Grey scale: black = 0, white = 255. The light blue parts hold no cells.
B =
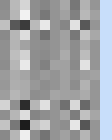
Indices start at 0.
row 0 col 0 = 141
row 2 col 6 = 134
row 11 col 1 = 182
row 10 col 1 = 144
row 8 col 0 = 152
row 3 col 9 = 168
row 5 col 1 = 190
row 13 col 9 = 149
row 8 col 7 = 141
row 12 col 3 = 191
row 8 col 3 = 152
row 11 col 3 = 133
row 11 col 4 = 142
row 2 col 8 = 88
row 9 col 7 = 160
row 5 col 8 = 188
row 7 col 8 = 158
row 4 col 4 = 142
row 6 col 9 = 149
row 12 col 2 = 28
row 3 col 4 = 113
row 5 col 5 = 148
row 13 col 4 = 116
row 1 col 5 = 148
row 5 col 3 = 142
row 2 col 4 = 232
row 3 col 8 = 197
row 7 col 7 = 148
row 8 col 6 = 161
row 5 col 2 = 210
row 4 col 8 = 170
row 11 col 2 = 221
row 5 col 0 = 144

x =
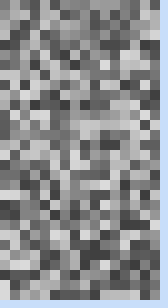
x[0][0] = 121
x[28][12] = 81
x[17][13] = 187
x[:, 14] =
[176, 201, 152, 186, 62, 124, 202, 102, 214, 99, 73, 218, 76, 210, 93, 204, 135, 180, 123, 61, 109, 196, 70, 144, 78, 91, 127, 64, 88, 76]
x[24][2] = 119
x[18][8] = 179
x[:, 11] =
[155, 80, 126, 90, 74, 87, 123, 108, 192, 118, 191, 157, 184, 122, 67, 203, 186, 208, 181, 151, 175, 135, 151, 95, 127, 100, 143, 62, 83, 187]
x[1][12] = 129
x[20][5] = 198
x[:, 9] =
[158, 85, 81, 108, 124, 152, 115, 118, 79, 103, 97, 124, 197, 170, 127, 157, 118, 97, 195, 82, 74, 140, 124, 162, 62, 64, 128, 144, 85, 66]
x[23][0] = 206
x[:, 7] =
[131, 105, 164, 142, 101, 184, 62, 201, 135, 167, 149, 154, 178, 134, 168, 216, 212, 110, 131, 134, 83, 66, 123, 70, 86, 178, 175, 67, 137, 86]
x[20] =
[64, 85, 131, 118, 68, 198, 148, 83, 175, 74, 215, 175, 119, 173, 109, 131]
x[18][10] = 219
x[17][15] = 72
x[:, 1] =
[167, 175, 138, 73, 80, 115, 115, 197, 205, 145, 83, 214, 127, 144, 188, 93, 122, 110, 148, 213, 85, 68, 116, 199, 203, 143, 213, 89, 73, 124]
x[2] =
[175, 138, 74, 115, 198, 145, 176, 164, 136, 81, 100, 126, 85, 151, 152, 178]
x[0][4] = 174
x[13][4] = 120
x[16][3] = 94
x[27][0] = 64
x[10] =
[173, 83, 155, 60, 93, 88, 61, 149, 64, 97, 91, 191, 188, 211, 73, 87]
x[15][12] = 156
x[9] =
[188, 145, 217, 195, 101, 66, 191, 167, 160, 103, 110, 118, 150, 110, 99, 64]
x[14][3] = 196
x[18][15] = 105
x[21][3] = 130

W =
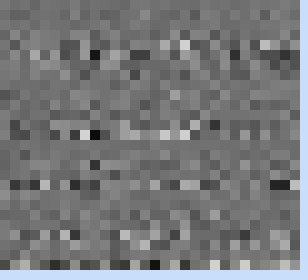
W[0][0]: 120
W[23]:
[122, 143, 80, 91, 156, 87, 179, 54, 116, 124, 104, 78, 185, 134, 125, 162, 115, 68, 162, 108, 107, 107, 86, 91, 59, 106, 110, 158, 142, 95]
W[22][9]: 118
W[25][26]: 120
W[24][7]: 155
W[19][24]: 104
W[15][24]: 103
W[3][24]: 115
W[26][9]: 83
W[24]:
[113, 108, 99, 141, 128, 106, 121, 155, 135, 121, 128, 92, 105, 144, 180, 90, 82, 124, 126, 108, 91, 135, 94, 158, 105, 150, 111, 140, 170, 88]
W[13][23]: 92
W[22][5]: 114
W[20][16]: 115
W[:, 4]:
[115, 113, 117, 122, 122, 99, 143, 115, 104, 114, 101, 114, 94, 101, 107, 111, 134, 126, 182, 112, 113, 105, 115, 156, 128, 119, 87]
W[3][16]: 107
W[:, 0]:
[120, 111, 119, 101, 117, 109, 121, 118, 116, 83, 103, 124, 120, 127, 107, 101, 99, 104, 128, 141, 122, 101, 121, 122, 113, 107, 74]
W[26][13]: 164
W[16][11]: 137
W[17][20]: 107
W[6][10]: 144
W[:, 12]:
[104, 113, 112, 108, 98, 136, 97, 131, 109, 128, 129, 106, 157, 157, 110, 120, 133, 115, 126, 120, 119, 119, 107, 185, 105, 111, 57]
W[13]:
[127, 80, 74, 112, 101, 73, 137, 59, 211, 12, 80, 124, 157, 168, 132, 144, 199, 150, 207, 82, 108, 107, 130, 92, 150, 91, 142, 104, 115, 135]
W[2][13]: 123
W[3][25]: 108
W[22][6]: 97
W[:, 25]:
[119, 124, 111, 108, 80, 102, 139, 128, 108, 131, 89, 117, 86, 91, 107, 110, 113, 96, 138, 130, 117, 125, 96, 106, 150, 115, 120]
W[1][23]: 120
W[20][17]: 107
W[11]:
[124, 110, 101, 113, 114, 89, 101, 103, 91, 130, 112, 88, 106, 103, 128, 107, 126, 122, 101, 90, 135, 112, 114, 114, 114, 117, 116, 118, 133, 92]
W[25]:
[107, 95, 133, 110, 119, 107, 121, 109, 116, 120, 113, 90, 111, 120, 123, 112, 122, 124, 107, 118, 103, 118, 108, 127, 118, 115, 120, 104, 126, 109]
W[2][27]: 117
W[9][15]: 99
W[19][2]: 134
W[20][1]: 106

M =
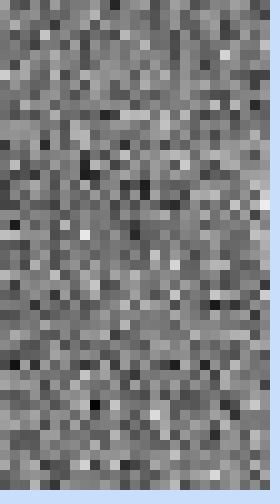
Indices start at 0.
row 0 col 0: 164
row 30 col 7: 132
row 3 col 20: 118
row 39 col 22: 95
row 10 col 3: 140
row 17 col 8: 29
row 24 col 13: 106
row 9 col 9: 153
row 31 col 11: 112
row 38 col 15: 151
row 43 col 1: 94
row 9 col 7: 81
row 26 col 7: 145
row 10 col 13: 80
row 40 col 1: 100
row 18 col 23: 116
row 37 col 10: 160
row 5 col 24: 105
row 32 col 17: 95
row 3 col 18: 139
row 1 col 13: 116
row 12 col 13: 125
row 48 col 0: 81
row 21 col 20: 169
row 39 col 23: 111
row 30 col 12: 183
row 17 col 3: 52
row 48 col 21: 110
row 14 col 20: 145
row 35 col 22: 95
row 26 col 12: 114
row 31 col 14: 118
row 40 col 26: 146
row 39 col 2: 102
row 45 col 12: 156
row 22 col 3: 92
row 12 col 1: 153
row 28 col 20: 81

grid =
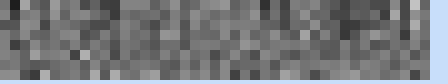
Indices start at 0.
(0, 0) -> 116
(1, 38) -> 62
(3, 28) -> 103
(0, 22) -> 149
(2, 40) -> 79
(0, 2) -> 164
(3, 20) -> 106
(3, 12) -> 127
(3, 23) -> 93
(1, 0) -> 130
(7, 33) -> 133
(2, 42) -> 109
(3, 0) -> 126
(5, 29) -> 84
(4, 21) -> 121
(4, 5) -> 117
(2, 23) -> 124
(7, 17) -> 107
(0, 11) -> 61
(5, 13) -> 96
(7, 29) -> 143
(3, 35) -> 83
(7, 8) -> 101
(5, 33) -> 91
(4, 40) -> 102
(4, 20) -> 123
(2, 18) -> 84
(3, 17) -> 143
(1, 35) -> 96
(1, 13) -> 103
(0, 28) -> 66
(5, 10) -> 122
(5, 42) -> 111
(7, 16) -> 95
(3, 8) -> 78
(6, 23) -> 99
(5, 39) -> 102
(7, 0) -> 140

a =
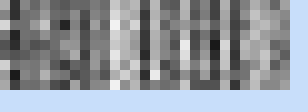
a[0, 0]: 174
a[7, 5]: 125
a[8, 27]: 136
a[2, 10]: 99
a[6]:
[208, 111, 123, 118, 142, 89, 57, 100, 86, 152, 98, 211, 147, 208, 87, 193, 72, 100, 197, 124, 176, 74, 194, 62, 115, 142, 187, 92, 129]
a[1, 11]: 216
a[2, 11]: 242
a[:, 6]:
[88, 101, 36, 115, 151, 124, 57, 116, 60]
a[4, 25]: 163
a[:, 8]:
[102, 78, 64, 79, 84, 62, 86, 90, 87]
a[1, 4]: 153
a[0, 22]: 176
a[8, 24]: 142
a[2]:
[214, 111, 111, 152, 196, 90, 36, 129, 64, 158, 99, 242, 158, 211, 67, 190, 96, 131, 151, 119, 156, 96, 157, 65, 102, 176, 186, 160, 124]
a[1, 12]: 183
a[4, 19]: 75
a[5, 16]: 134
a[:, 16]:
[97, 131, 96, 136, 131, 134, 72, 116, 109]
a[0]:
[174, 49, 134, 103, 135, 98, 88, 104, 102, 122, 108, 198, 164, 183, 83, 184, 97, 88, 182, 94, 130, 67, 176, 81, 127, 174, 149, 102, 161]
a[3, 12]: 186
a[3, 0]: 118
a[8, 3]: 109
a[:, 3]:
[103, 117, 152, 108, 81, 107, 118, 119, 109]
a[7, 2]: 133
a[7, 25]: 193
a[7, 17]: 79
